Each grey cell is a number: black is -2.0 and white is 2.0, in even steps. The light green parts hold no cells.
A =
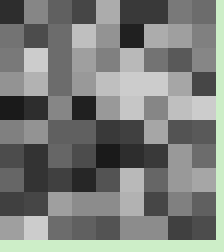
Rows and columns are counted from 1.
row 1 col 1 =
-1.3
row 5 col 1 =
-1.6
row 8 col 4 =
-1.4
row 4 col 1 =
0.3
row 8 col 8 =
0.4
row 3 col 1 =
-0.1
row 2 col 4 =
1.0
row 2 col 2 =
-0.8
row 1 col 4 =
-0.9
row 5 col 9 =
1.2
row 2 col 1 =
-0.2
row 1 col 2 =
0.1
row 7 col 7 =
-1.1
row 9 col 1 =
-1.0
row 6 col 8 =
-0.7
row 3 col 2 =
1.2
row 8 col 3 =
-1.0
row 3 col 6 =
0.9
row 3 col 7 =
-0.2
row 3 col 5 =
0.0
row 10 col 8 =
-1.0
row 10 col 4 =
-0.5
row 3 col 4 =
0.5
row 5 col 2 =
-1.3
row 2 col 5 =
0.3
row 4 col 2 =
0.8
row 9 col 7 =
-0.9
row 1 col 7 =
-1.1

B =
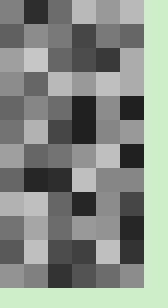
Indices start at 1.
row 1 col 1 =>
0.0
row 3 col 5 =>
-1.1
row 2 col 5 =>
-0.1
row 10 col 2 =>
0.6
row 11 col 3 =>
-0.8
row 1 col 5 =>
0.4
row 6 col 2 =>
0.8
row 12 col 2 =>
0.0
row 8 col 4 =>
1.0
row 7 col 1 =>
0.5
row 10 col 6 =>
-1.4
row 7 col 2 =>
-0.4
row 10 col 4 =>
0.4
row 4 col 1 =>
0.2
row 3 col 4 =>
-0.8
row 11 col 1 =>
-0.6
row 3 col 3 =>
-0.4
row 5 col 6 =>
-1.5
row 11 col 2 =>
1.0
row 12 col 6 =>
0.2

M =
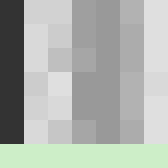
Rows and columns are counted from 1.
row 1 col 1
-1.2
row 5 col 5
0.4
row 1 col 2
1.3
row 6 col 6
0.7
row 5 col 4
0.4
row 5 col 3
1.4
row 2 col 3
1.2
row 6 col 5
0.4
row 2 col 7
1.5
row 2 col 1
-1.2
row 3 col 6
0.7
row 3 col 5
0.4
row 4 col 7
1.4

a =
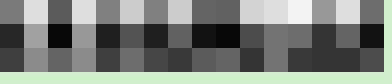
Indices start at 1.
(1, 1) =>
-0.1
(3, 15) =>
-1.2
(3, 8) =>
-1.1
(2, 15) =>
-0.4
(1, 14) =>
0.4
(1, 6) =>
1.2
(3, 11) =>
-1.2
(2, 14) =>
-1.2
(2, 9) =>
-1.7
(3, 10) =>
-0.4
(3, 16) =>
-0.8
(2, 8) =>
-0.5
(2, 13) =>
-0.3
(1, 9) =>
-0.4
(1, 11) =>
1.3

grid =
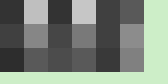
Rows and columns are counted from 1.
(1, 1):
-1.2
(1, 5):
-1.0
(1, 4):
1.1
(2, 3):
-0.9
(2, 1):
-1.0

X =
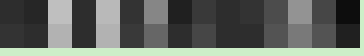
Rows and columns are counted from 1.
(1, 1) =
-1.3
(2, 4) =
-1.3
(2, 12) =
-0.7
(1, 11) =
-1.2
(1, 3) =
1.0
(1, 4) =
-1.3
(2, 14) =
-0.7
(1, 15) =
-1.8
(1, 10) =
-1.3

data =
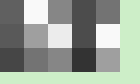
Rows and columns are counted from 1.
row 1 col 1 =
-0.5
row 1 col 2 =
1.9
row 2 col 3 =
1.7
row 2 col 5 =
1.9
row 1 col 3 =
0.1

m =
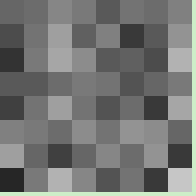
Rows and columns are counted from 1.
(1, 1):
-0.4
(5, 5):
-0.7
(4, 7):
-0.4
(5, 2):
-0.2
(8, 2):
-0.1
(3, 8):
0.8
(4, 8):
-0.1
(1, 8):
0.0
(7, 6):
-0.3
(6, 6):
0.3
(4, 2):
-0.6
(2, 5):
0.0
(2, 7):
-0.6
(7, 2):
-0.4
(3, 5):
-0.6
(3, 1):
-1.2
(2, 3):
0.5
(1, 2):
-0.3
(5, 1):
-1.0

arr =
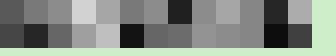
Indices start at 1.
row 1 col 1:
-0.6
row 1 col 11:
0.1
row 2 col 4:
0.5
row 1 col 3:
0.2
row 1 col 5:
0.6
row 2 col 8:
-0.3
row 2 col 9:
0.3
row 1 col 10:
0.6

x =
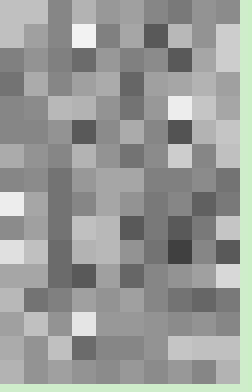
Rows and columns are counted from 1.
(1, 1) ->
1.0
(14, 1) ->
0.5
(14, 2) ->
1.0
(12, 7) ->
0.1
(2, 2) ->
0.5
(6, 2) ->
0.1
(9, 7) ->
-0.1
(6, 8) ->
-0.7
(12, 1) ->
0.6
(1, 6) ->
0.5
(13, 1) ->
0.9
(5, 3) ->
0.9
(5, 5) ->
0.3
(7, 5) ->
0.3
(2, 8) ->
0.9
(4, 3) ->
0.1
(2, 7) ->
-0.6
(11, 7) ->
-0.2
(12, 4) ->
-0.6
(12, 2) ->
0.6
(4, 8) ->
0.6
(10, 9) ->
-0.1
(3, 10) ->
1.2
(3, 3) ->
0.0
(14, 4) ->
1.6
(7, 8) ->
1.2
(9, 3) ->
-0.2
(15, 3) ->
1.0
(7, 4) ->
0.8
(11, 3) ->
-0.3
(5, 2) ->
0.2
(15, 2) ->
0.3
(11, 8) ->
-1.0
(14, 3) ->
0.3
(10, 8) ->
-0.6
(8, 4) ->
0.4
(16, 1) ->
0.8
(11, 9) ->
0.1
